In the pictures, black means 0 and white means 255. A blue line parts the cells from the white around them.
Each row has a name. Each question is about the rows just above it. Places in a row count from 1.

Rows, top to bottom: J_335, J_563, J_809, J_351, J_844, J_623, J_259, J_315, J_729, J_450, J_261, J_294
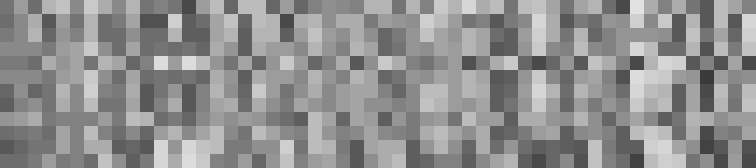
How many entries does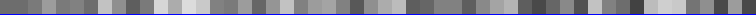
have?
54
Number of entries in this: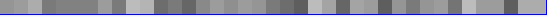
39
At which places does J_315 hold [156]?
25 33 40 42
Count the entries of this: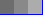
3
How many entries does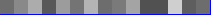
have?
15
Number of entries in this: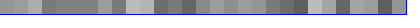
29

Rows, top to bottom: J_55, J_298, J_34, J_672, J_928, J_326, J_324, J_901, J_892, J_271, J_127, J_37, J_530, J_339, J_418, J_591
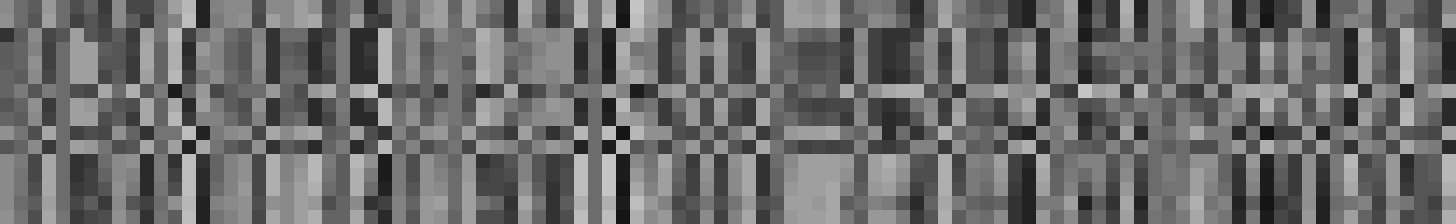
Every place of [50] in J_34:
1 20 23 61 64 65 72 90
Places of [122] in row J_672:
25 34 47 79 85 94 102

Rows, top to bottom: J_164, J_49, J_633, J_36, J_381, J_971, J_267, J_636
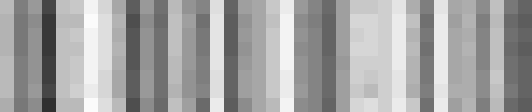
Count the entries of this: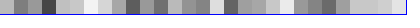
29
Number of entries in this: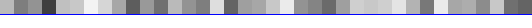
38
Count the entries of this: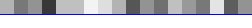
18
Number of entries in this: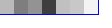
7

